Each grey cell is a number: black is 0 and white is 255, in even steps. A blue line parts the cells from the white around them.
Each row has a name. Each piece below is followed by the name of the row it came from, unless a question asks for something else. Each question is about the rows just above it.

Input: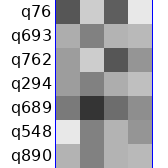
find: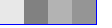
q548
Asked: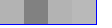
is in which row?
q890
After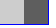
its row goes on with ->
[232]

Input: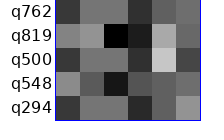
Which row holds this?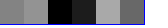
q819
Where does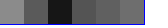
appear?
q548
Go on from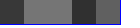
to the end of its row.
[110]
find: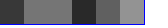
q294
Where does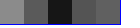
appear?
q548

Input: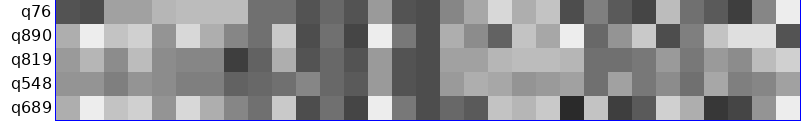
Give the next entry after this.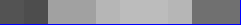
[120]
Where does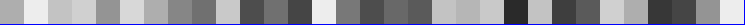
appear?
q689
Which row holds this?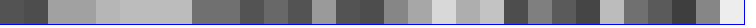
q76
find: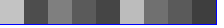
q76
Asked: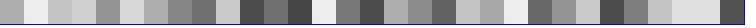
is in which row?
q890
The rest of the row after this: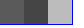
[112  90  62 134 237]

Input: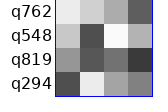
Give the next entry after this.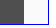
[179]
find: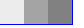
q294

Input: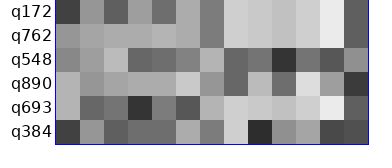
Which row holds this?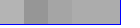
q890
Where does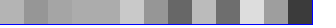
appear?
q890
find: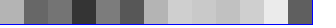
q693
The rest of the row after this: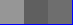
[110 172 124 207  45 144 165  73  80]
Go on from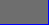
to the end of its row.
[172 124 207  45 144 165  73  80]
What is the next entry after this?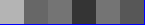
[144]

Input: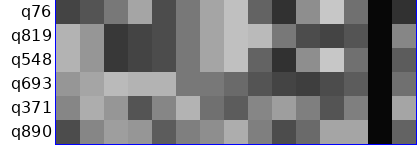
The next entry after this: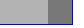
[120]
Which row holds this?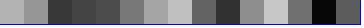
q548
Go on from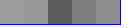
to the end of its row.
[173 127  76 106 165 165   7  99]

